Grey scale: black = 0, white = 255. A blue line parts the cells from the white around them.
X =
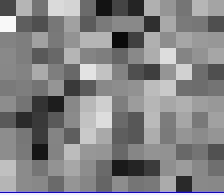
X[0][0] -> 69
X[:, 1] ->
[180, 95, 127, 126, 129, 126, 114, 42, 118, 121, 140, 139]
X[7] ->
[88, 42, 56, 89, 139, 194, 220, 106, 86, 187, 125, 166, 121, 159]
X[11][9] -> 121
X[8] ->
[141, 118, 58, 132, 95, 202, 170, 95, 86, 173, 123, 149, 139, 148]
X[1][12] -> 119
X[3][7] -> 100
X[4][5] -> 228
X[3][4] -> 180
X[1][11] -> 122
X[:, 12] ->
[182, 119, 154, 147, 110, 109, 158, 121, 139, 114, 135, 137]
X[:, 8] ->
[37, 137, 64, 137, 80, 145, 157, 86, 86, 134, 36, 116]
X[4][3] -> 126
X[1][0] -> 248
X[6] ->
[142, 114, 51, 29, 136, 184, 207, 127, 157, 183, 167, 175, 158, 153]
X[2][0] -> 130
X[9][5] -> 151
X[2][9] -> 174
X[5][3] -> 148
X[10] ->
[191, 140, 116, 146, 167, 141, 106, 24, 36, 58, 143, 156, 135, 112]
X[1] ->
[248, 95, 79, 119, 159, 90, 123, 138, 137, 48, 169, 122, 119, 79]
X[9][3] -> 130
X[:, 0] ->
[69, 248, 130, 137, 135, 123, 142, 88, 141, 142, 191, 180]
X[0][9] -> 175
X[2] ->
[130, 127, 159, 120, 146, 180, 180, 10, 64, 174, 141, 165, 154, 151]
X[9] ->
[142, 121, 21, 130, 188, 151, 148, 103, 134, 147, 145, 103, 114, 82]
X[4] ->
[135, 129, 172, 126, 103, 228, 193, 130, 80, 63, 149, 209, 110, 79]

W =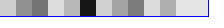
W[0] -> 206
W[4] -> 184
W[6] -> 209
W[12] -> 229

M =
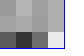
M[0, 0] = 154
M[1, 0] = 162
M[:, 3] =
[174, 175, 234]
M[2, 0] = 92

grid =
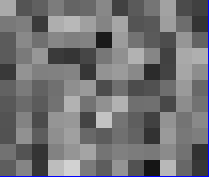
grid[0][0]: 170
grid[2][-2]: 150
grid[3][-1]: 175
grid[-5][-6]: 178
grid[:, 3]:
[124, 174, 135, 58, 129, 112, 114, 149, 143, 130, 189]
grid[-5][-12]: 107
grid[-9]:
[91, 137, 112, 135, 127, 130, 26, 156, 115, 90, 77, 150, 99]
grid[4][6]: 147
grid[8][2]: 93
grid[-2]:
[114, 83, 52, 130, 149, 164, 116, 128, 124, 121, 139, 114, 49]
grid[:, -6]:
[65, 166, 156, 144, 155, 112, 178, 116, 112, 128, 148]
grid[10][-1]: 55
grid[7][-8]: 68
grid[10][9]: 21
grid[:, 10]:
[162, 158, 77, 65, 67, 110, 72, 147, 154, 139, 184]
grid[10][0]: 94
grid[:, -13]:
[170, 121, 91, 91, 57, 98, 88, 83, 82, 114, 94]
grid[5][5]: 154
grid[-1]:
[94, 133, 54, 189, 210, 123, 93, 148, 82, 21, 184, 103, 55]
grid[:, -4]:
[117, 88, 90, 134, 43, 81, 112, 65, 50, 121, 21]
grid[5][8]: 76
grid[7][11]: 116
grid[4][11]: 166
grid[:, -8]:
[105, 160, 130, 70, 54, 154, 115, 68, 104, 164, 123]
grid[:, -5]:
[90, 84, 115, 178, 137, 76, 111, 94, 99, 124, 82]
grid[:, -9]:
[100, 184, 127, 53, 132, 143, 178, 152, 160, 149, 210]
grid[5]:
[98, 123, 98, 112, 143, 154, 76, 112, 76, 81, 110, 154, 104]
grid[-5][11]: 141

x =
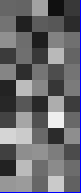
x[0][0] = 102
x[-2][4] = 108
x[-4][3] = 43
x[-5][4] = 104
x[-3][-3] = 146
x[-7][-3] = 135
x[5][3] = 54
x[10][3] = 139
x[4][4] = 116
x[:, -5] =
[102, 115, 144, 59, 133, 35, 39, 67, 213, 64, 34, 151]
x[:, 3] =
[16, 87, 131, 185, 77, 54, 173, 239, 43, 125, 139, 202]
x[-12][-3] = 162
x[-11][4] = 43
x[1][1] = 32
